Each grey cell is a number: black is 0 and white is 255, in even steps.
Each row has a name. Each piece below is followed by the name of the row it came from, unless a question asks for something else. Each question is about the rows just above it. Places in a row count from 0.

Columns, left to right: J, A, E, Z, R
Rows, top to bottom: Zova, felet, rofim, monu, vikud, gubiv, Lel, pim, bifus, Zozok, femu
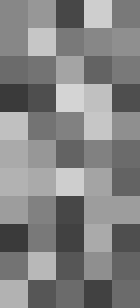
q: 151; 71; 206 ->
Zova
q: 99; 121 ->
rofim
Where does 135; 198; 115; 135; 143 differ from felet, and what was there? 2, 121
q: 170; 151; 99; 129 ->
gubiv

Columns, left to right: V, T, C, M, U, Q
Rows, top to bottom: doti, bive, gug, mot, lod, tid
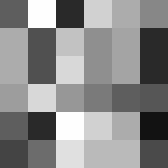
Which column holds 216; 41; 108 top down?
T
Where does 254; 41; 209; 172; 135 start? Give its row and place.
doti, 1
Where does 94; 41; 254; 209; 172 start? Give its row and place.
lod, 0
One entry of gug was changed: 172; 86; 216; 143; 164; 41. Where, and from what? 1, 80
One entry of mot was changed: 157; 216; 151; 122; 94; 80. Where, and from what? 5, 86

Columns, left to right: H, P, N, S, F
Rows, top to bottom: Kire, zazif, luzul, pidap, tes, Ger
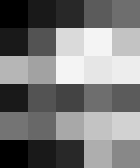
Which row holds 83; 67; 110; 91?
pidap
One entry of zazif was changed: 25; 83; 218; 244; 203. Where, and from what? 4, 195
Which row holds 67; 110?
pidap
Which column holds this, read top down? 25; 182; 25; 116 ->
H
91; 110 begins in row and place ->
Kire, 3

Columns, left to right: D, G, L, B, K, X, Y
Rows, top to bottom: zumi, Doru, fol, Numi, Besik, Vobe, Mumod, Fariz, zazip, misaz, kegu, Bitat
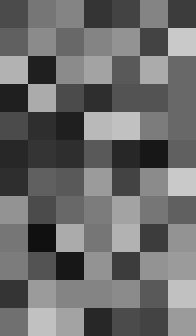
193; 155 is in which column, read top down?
Y
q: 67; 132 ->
zumi
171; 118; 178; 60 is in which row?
zazip
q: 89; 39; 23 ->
Vobe
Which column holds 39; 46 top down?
D

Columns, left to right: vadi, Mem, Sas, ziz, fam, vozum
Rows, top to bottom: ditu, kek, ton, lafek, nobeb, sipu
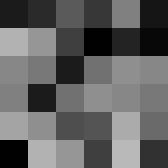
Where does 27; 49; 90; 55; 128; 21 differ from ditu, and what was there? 1, 42
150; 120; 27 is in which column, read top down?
Mem
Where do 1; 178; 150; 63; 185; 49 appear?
sipu
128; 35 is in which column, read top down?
fam
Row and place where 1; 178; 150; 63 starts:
sipu, 0
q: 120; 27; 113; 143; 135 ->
ton

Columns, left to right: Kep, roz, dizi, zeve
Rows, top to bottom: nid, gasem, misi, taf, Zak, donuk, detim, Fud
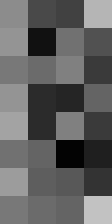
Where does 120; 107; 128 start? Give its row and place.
misi, 0
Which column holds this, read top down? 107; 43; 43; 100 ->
roz
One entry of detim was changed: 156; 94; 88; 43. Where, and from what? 3, 51
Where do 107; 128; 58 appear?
misi
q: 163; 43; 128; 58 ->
Zak
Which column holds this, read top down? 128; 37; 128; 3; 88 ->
dizi
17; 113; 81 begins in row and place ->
gasem, 1

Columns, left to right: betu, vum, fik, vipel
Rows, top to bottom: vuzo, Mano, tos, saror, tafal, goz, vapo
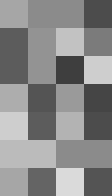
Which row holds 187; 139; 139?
goz
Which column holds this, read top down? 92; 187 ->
vum
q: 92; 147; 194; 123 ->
Mano
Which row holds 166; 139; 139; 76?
vuzo
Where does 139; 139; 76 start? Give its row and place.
vuzo, 1
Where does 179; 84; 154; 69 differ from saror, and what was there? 0, 173

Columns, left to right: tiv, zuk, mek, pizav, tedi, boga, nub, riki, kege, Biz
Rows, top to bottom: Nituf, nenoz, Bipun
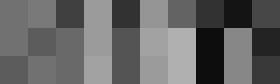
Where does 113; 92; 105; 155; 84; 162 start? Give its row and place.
nenoz, 0
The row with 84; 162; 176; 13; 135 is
nenoz
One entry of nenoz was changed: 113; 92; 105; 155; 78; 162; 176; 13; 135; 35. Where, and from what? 4, 84
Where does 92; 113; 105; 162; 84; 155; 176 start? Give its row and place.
Bipun, 0

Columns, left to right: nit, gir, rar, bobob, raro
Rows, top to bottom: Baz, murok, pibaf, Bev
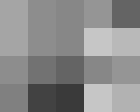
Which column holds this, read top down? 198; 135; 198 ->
bobob
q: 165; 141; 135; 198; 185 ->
murok
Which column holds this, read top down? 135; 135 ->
rar
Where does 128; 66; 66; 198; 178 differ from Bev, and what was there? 2, 58
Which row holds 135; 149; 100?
Baz
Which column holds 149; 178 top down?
raro

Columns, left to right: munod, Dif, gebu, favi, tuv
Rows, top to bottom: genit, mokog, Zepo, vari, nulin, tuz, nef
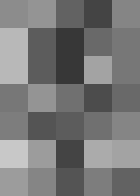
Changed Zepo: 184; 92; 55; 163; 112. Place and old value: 4, 119
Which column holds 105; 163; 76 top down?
favi
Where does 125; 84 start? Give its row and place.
nulin, 0
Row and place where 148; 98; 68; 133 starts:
genit, 1
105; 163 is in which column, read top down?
favi

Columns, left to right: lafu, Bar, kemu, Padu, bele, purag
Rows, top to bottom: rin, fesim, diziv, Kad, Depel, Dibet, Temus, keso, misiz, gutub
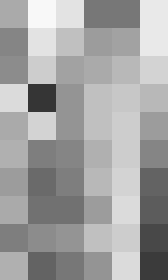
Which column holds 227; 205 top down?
Bar
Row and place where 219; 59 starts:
gutub, 4
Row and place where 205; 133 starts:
Dibet, 4
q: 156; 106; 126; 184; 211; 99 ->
Temus

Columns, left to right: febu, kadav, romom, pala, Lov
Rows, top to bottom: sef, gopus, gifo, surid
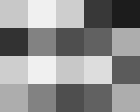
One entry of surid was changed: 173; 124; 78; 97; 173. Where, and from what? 1, 130
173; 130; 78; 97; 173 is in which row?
surid
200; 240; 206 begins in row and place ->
sef, 0
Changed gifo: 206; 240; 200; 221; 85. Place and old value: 4, 91
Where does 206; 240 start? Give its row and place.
gifo, 0
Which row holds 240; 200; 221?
gifo

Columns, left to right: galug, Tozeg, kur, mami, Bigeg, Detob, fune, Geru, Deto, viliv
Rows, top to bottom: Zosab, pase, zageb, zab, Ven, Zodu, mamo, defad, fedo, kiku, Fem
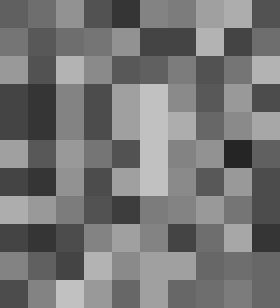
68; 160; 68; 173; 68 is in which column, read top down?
galug
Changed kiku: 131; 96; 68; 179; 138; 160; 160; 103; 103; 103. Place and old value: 8, 110
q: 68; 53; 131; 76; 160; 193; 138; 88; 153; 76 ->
zab
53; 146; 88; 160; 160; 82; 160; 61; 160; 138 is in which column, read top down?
Bigeg
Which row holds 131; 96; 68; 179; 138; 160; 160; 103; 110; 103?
kiku

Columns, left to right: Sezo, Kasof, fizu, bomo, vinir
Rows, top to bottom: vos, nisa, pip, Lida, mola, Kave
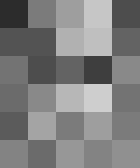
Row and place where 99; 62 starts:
pip, 2
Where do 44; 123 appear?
vos
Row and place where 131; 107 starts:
Kave, 0
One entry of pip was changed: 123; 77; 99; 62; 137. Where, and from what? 0, 115
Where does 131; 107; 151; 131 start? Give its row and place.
Kave, 0
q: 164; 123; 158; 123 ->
mola
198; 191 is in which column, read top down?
bomo

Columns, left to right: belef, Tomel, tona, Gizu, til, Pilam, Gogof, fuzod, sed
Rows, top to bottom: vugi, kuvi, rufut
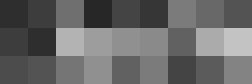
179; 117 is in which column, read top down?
tona
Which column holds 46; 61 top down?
belef
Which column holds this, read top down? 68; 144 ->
til
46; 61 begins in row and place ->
vugi, 0
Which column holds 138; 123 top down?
Pilam

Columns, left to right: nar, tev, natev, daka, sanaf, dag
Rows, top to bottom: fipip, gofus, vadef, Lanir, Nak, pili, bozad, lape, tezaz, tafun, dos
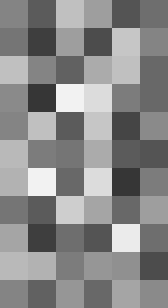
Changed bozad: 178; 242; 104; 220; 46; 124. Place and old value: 4, 54
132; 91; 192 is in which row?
fipip
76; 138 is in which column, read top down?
dag
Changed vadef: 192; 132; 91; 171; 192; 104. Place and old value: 2, 97
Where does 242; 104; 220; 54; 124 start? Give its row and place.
bozad, 1

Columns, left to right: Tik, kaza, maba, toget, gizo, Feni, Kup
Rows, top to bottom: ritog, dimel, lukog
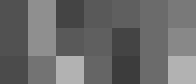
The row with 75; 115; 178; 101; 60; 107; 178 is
lukog
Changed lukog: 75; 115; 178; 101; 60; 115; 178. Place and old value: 5, 107
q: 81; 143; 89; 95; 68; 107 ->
dimel
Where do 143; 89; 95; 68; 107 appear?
dimel
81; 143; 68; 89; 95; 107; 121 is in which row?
ritog

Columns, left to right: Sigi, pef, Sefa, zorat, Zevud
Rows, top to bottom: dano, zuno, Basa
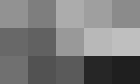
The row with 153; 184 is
zuno
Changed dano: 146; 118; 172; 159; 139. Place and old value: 1, 126
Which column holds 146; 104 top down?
Sigi
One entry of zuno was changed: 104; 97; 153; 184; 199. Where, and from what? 4, 191

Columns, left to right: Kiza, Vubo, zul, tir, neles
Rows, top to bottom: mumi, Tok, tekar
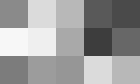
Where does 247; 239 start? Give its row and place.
Tok, 0
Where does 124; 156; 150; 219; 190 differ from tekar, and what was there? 4, 184
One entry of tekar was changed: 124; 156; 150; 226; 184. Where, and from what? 3, 219
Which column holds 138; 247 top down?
Kiza
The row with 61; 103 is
Tok
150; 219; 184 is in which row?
tekar
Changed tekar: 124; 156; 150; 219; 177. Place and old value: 4, 184

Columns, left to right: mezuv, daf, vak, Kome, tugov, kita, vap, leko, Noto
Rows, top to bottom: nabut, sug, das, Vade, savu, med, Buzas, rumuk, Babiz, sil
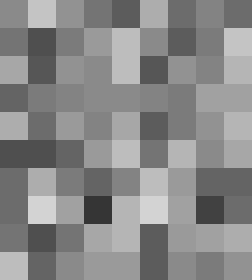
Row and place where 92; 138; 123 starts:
sil, 5
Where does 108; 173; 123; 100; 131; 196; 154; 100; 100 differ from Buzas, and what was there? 5, 189
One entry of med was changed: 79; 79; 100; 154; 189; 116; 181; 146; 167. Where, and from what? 7, 138
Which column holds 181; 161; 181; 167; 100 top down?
Noto

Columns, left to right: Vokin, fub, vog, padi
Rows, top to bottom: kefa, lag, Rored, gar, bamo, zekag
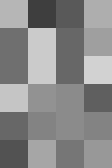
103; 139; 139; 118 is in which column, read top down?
vog
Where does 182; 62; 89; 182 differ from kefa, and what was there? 3, 174
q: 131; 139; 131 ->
bamo

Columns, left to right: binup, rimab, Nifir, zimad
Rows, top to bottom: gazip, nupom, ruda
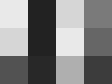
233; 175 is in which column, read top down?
Nifir
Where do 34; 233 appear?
nupom
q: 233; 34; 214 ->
gazip
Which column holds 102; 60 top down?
zimad
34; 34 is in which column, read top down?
rimab
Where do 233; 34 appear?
gazip

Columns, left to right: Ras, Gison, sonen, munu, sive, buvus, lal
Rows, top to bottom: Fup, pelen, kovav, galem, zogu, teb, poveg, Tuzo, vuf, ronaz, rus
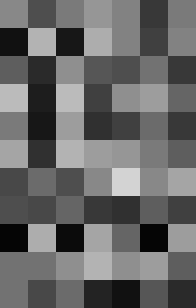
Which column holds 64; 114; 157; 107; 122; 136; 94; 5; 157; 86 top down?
buvus
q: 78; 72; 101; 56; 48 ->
Tuzo
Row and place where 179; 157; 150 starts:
teb, 2
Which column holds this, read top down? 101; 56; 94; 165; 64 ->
lal
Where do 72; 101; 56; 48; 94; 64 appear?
Tuzo
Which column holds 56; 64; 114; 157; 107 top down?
buvus
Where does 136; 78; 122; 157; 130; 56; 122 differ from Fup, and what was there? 3, 150

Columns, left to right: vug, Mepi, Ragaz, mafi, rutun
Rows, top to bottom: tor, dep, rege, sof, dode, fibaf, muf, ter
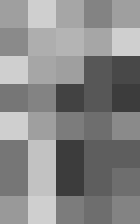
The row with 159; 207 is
tor
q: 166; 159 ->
rege
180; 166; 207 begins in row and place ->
dep, 2
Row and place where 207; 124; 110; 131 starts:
ter, 1
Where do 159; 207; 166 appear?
tor
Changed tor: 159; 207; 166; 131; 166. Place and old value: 4, 159

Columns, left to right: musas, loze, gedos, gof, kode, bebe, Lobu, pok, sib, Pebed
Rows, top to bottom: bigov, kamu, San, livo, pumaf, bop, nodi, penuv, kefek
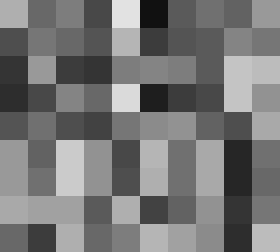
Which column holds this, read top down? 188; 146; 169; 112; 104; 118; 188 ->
Pebed
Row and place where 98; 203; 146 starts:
bop, 1
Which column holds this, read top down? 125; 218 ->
kode
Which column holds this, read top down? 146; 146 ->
gof
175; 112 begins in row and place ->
nodi, 5
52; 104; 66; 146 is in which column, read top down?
gof
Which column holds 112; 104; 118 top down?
Pebed

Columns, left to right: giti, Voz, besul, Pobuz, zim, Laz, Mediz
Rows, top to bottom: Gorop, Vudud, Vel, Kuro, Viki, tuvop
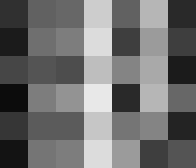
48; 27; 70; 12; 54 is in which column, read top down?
giti
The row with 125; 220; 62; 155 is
Vudud
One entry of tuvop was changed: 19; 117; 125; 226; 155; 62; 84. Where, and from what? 3, 220

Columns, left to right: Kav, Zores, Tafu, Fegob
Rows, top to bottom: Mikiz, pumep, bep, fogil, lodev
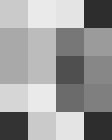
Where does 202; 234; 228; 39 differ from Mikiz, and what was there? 3, 45
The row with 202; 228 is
lodev

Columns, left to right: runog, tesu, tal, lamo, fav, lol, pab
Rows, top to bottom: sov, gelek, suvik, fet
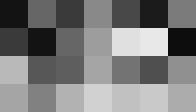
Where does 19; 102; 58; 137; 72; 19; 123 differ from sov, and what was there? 5, 27
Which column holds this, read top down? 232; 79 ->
lol
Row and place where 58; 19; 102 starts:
gelek, 0
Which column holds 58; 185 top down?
runog

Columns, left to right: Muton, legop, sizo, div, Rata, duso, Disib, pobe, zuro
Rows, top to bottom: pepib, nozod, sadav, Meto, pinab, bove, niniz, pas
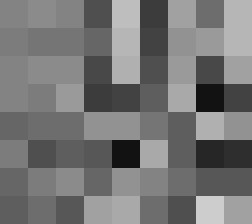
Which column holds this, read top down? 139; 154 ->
sizo
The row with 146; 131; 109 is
niniz
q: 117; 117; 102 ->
nozod

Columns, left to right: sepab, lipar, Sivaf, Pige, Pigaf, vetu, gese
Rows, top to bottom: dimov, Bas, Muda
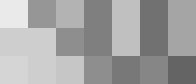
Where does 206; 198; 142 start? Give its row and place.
Muda, 1
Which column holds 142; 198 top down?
Sivaf
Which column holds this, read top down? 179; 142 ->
Sivaf
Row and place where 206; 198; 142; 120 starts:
Muda, 1
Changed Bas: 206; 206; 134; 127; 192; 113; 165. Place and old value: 2, 142

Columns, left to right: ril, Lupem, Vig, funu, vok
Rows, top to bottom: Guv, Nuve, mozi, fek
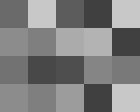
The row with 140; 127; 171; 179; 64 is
Nuve
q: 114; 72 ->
mozi
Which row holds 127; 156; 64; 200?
fek
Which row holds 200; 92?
Guv

